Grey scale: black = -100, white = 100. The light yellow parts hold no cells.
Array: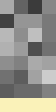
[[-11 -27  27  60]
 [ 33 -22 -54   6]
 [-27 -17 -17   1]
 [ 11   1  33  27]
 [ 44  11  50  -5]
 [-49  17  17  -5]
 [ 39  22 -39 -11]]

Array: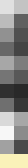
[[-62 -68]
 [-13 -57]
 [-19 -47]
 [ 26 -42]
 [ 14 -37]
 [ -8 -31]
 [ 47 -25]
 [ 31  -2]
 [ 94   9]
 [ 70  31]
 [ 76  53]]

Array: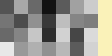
[[ -8 -40  14 -55  49   4  -2]
 [-18   4  55 -65  65 -45  71]
 [ 82  20  38  14  44 -29  65]
 [-34  32 -18 -86 -29  26  60]]

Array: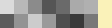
[[-28  15  60  21 -39 -55  -6]
 [ 72  44   9 -33 -17  33  38]]

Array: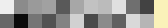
[[-19 -91  -8 -36   3  64 -42   9 -25  70  42]
 [ 87   9  21  26 -30  31  52  47  76 -13 -48]]

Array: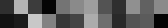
[[-86 -80  57   2 -58 -47  35 -14 -68 -35 -29 -97]
 [-63  41 -53 -97  -9   8  24 -35 -63  13 -24   8]]

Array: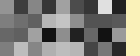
[[ 16 -52   5 -58  26 -40 -58  76 -74]
 [-19 -25  26 -86  11 -74 -19 -86  21]
 [ -1 -13 -25  43  54  11 -35 -35 -30]
 [ -1  48   5  38  48  43 -46  -7 -69]]

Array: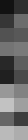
[[-86 -64]
 [-20 -52]
 [-75 -42]
 [-36 -31]
 [-69 -26]
 [-58 -15]
 [ -9  -4]
 [ 19   2]
 [ 52  25]
 [ 46  36]]

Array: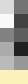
[[ 34 -75]
 [ 95 -48]
 [  2 -26]
 [ 72  -9]
 [ 46  19]]
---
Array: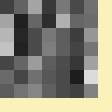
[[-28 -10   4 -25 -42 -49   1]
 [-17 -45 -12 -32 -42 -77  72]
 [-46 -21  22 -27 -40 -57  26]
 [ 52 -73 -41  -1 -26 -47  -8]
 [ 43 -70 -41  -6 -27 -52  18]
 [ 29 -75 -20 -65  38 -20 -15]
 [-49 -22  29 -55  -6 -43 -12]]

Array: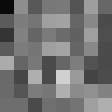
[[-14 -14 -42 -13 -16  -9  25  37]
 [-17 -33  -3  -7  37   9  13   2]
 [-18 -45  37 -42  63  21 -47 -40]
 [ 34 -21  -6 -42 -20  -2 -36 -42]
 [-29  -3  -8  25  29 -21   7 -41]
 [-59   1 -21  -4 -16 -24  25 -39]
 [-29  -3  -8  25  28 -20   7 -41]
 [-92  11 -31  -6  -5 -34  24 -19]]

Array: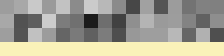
[[ 24 -34  51  22 -21  -4 -25  -3 -39  19  24  24  44 -20  39 -38]
 [ 32 -36 -26  60  -3 -12 -79 -14 -49  12  41  21  23   3 -24  11]
 [ 23  32  58  21  52   9  59  44   9 -44  26 -34  22 -10   1   0]]

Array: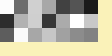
[[-27  96  31  55  26  10   2]
 [-65  40  62 -57  34 100  57]
 [ 98 -15  63  32 -49 -34 -80]]

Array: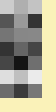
[[-15 -54  -7]
 [ 74  50  84]
 [-45 -84 -13]
 [-60 -21 -46]
 [ -8   6   7]
 [-33  21 -59]
 [ 60  37  53]]

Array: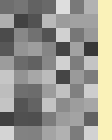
[[ 66   2   1  29  39  -3  65]
 [-50 -37 -38  -3  22  28 -24]
 [ 54 -34 -22  53   9  23  30]
 [ 48 -13 -15  22  51   0  61]
 [ 55  15  31  47 -46  21  -3]
 [ 22 -16 -24   7  64  -2  54]
 [-32  16  24   4 -47  27 -57]
 [-41   7 -11 -35  64  -7  19]
 [ 37 -48 -36  45  22  26  26]
 [-14  -8 -23 -18  74  -5  40]]
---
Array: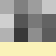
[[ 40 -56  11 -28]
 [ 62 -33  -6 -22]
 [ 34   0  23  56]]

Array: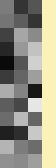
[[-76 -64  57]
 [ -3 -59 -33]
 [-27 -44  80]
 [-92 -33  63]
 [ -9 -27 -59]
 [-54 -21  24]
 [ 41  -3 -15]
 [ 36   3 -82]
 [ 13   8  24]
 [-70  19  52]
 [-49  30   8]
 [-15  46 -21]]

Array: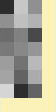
[[ 67 -65 -22]
 [ 29 -22  34]
 [ 23 -10  45]
 [-16   1 -43]
 [ -5   7  18]
 [ 13  50  40]
 [-65  56  13]]

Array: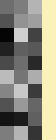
[[-85 -79 -25]
 [-74 -25 -31]
 [-42 -14 -69]
 [ 47  -8  36]
 [-14  -2  41]
 [-36  15  25]
 [-36  20 -20]
 [ -2  41 -59]
 [  4  57 -54]
 [-96  62 -48]]

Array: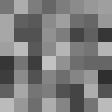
[[ 31 -36 -36  14  -2 -47 -25 -58]
 [ 31 -25 -30   9  25 -14 -20  19]
 [-58  -8 -52  52  14 -14 -20 -20]
 [-52   9 -36   4 -14   4  19 -63]
 [ 47  19 -14  36   4 -47  -8  47]
 [-25  31  -8  -2 -36 -47  36 -36]
 [ -8  36  -2 -20  -2   9  19  25]
 [ 25  47 -30   9  42  -2  -8  42]]

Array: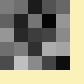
[[-24 -74  -8 -95  18]
 [ 18 -68 -52 -47   8]
 [ -3 -13 -79 -35 -19]
 [-13  -3 -62  35  29]
 [-41  50   8 -47 -90]]

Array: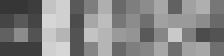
[[-58 -58 -52  53  63 -30  -1  37 -18  -1  10  31 -24  26  37  -7]
 [-52 -52 -52  63  68 -35   5  42 -18  -1   5  31 -13  26  31 -13]
 [-46 -30 -46  68  63 -40  31  48  -7  10 -13  26  21  21  10 -18]
 [-24  10 -35  58  42 -35  53  42  21  16 -30   5  58  -1 -40 -35]]
